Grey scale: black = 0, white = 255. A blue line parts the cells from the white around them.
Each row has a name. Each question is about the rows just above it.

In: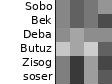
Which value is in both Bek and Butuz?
[97]
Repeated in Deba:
[141]

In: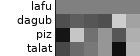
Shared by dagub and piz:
[86]
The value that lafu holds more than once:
[128]
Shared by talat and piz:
[150]
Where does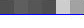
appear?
dagub
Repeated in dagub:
[79]

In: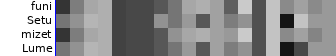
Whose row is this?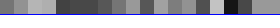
Lume
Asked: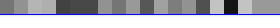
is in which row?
Setu

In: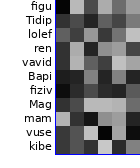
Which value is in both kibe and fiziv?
[43]
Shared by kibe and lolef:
[57]
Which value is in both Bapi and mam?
[36]
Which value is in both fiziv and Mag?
[75]
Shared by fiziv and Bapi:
[36]
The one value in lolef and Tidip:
[96]
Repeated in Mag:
[185]

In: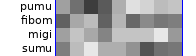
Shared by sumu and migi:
[231]
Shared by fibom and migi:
[168]
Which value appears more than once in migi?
[196]

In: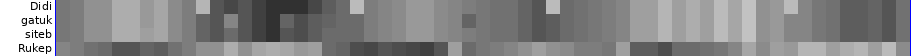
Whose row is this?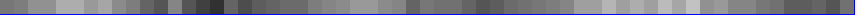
gatuk
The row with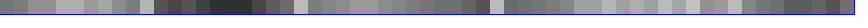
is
Didi
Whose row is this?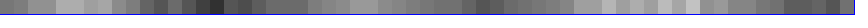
siteb
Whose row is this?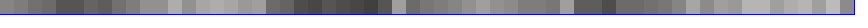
Rukep

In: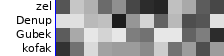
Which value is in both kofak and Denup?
[78]
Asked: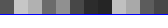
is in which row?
zel
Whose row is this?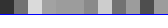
kofak
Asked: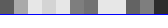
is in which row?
Gubek
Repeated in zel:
[71]

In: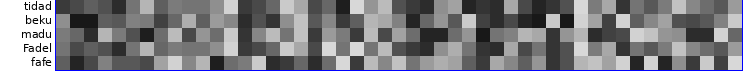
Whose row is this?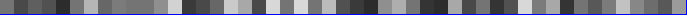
Fadel
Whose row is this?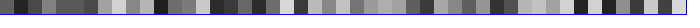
fafe
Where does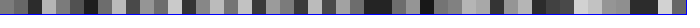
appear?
madu

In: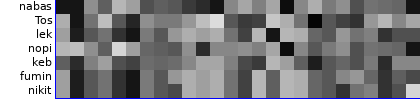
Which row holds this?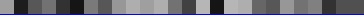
lek
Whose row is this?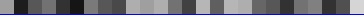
nikit
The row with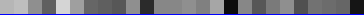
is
nopi
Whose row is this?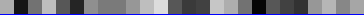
Tos
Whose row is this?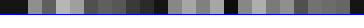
nabas
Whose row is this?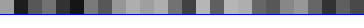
fumin

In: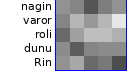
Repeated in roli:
[190]
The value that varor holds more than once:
[182]
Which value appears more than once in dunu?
[140]
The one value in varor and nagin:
[133]
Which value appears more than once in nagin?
[146]

